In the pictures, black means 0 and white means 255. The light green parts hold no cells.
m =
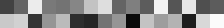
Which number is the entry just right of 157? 179
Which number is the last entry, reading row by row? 251
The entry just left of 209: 201
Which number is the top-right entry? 92
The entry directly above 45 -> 134
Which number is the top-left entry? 66
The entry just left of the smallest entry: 149
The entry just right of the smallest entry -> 195
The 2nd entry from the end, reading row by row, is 216
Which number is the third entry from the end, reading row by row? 29

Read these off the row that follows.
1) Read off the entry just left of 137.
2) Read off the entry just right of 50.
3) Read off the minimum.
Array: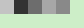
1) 167
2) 109
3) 50

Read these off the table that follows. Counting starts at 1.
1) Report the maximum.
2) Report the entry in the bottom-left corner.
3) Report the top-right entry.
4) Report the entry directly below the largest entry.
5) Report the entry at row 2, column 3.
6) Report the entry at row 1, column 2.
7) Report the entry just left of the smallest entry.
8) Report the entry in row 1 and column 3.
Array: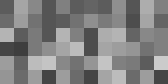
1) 203
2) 149
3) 128
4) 69
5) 114
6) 165
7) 69
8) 136
